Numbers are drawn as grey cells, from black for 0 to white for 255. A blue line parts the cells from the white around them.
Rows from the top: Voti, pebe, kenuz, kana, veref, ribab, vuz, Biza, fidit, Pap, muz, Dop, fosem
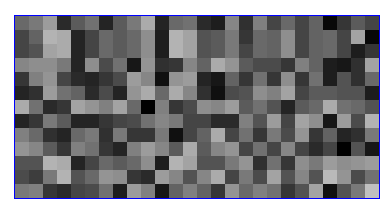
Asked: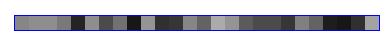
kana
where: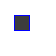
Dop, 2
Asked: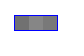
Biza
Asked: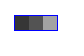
fosem
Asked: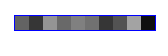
fosem
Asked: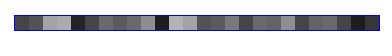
kenuz

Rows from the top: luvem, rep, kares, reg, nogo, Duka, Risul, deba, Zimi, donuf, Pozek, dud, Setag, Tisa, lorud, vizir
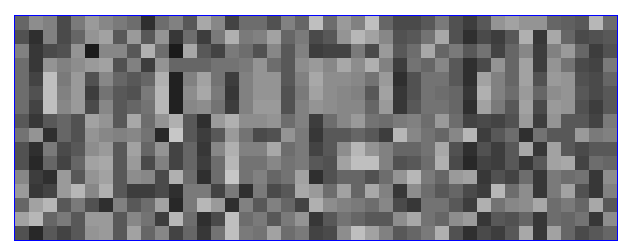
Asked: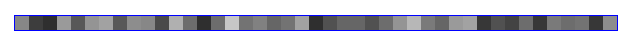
dud
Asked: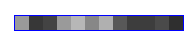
Setag
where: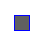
luvem, 40
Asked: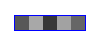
vizir
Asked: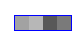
Tisa
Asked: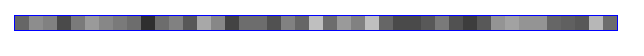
luvem

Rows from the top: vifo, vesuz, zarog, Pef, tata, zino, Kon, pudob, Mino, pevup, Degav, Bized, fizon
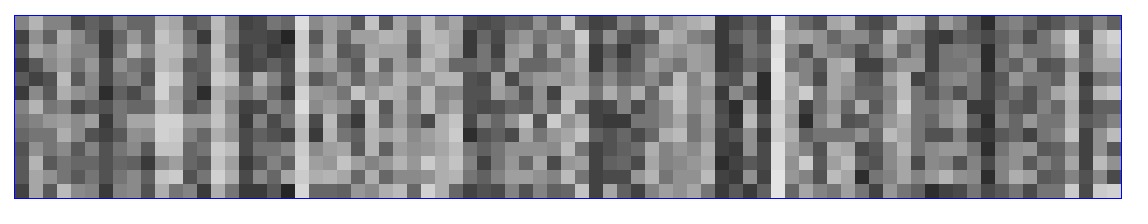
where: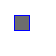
pevup, 45
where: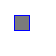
zarog, 68
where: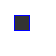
pudob, 52
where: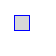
fizon, 21
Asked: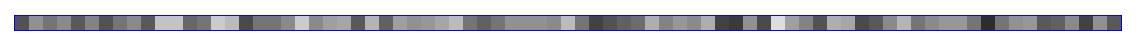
pevup
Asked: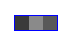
zino
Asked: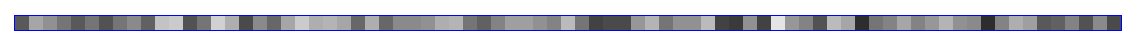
Bized

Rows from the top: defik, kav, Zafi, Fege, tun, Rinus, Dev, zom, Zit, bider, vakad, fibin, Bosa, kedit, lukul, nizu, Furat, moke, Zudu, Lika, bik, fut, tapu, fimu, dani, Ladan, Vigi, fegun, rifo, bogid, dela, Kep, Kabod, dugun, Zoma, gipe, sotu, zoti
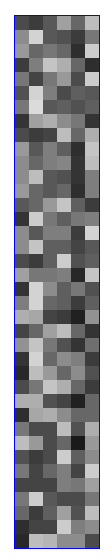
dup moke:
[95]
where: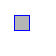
zoti, 3
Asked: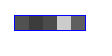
Kep
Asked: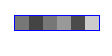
tun
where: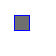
fimu, 6
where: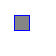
vakad, 4
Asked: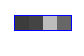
Zit

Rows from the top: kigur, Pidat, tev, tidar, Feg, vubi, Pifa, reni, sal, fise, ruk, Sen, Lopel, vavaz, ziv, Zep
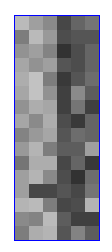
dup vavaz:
[180]
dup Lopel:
[71]

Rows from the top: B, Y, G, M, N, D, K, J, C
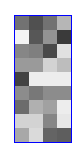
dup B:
[114]
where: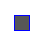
Y, 2
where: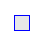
J, 4
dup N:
[237]
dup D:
[140]
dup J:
[211]
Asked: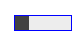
N

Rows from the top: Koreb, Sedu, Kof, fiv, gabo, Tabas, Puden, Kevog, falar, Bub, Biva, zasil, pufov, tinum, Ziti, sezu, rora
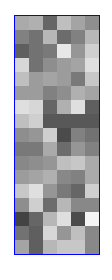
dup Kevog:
[88]
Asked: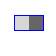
Puden

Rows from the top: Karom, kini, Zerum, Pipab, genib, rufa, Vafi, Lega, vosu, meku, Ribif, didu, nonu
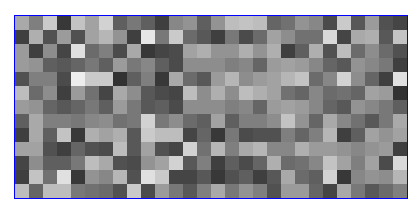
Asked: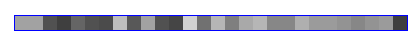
meku
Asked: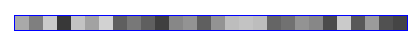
Karom
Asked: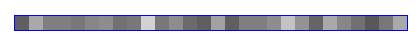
Lega
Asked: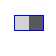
Ribif
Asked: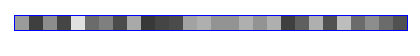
Zerum

